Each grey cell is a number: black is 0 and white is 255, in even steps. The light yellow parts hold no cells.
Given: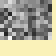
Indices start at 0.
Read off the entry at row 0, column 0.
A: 175
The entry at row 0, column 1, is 162
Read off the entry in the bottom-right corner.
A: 219
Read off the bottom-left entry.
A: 162
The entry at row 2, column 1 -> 64
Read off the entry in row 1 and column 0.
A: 175
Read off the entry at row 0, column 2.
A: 219
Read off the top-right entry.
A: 136
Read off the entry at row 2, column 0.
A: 121
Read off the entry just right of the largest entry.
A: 79

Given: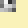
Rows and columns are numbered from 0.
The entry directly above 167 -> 125
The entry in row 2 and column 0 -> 194
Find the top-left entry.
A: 137
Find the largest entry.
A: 246

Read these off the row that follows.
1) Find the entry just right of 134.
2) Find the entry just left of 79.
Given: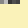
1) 191
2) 54

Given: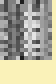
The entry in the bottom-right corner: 157
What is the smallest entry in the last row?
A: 29
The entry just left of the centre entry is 144
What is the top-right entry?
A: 157
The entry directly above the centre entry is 228
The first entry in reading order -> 189
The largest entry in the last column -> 189
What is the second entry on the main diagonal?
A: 72
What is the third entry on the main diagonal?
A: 128
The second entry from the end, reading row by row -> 157
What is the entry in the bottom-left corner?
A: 189
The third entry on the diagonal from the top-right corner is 173
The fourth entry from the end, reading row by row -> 72
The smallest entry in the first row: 29
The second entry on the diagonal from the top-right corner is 128
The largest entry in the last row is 201
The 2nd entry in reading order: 72

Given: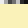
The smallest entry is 17
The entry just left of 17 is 43

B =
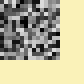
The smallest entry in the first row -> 4
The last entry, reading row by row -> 161
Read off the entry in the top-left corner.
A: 63
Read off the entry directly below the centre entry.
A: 94
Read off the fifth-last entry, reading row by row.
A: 191
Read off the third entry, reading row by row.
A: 135
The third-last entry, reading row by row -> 34
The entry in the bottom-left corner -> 34
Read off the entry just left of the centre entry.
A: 94
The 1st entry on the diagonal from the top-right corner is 121
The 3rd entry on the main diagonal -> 94
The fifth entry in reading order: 109
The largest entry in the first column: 203
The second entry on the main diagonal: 34
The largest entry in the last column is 219
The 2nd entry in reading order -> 219
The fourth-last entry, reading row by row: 94

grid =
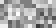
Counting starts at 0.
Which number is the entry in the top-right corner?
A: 193
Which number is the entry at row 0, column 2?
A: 140
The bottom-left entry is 238
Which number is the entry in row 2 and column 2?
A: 238
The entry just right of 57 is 95
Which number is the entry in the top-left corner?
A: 223
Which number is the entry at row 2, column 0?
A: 140
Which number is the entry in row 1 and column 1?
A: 166
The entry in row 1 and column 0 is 111
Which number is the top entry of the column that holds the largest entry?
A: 193
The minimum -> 57
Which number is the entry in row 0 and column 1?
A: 111
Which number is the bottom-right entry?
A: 209
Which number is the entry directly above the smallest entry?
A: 178
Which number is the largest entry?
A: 252
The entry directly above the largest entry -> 223

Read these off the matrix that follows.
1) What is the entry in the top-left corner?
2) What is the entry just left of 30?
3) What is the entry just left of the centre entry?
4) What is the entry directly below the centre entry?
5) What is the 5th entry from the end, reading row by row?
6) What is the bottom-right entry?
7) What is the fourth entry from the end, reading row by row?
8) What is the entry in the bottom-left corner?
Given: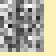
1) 125
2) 240
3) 98
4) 60
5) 168
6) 141
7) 210
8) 198

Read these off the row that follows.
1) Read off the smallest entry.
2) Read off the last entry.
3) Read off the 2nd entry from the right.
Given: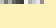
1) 61
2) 146
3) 228

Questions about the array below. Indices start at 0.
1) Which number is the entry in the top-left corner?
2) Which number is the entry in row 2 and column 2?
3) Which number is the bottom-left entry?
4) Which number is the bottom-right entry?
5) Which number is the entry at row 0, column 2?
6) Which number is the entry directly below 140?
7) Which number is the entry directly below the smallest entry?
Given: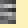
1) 102
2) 59
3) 114
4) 74
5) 74
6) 128
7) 140
